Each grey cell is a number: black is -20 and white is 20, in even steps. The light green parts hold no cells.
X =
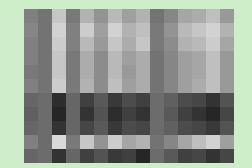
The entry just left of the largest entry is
-3
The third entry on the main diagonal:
12
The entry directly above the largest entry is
-12
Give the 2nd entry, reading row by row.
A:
-2
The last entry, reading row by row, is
-9
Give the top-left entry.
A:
0
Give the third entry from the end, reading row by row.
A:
-9
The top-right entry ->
4
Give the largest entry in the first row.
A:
11
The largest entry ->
14
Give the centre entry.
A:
5
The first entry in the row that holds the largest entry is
0
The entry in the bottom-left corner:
-4
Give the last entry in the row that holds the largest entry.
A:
5
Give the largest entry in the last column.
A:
8
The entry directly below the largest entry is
-12
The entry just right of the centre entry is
7
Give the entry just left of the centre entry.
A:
10
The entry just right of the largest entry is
-1
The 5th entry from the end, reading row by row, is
-6
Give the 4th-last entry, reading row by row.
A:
-10
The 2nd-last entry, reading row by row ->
-12

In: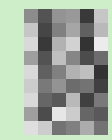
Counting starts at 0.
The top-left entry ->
2
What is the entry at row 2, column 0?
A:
14
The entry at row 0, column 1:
-7
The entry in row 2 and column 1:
-11
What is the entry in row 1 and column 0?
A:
11
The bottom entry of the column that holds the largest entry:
-2
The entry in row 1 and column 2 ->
0
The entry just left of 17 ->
-12
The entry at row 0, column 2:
3

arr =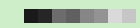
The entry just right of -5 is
1
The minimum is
-16
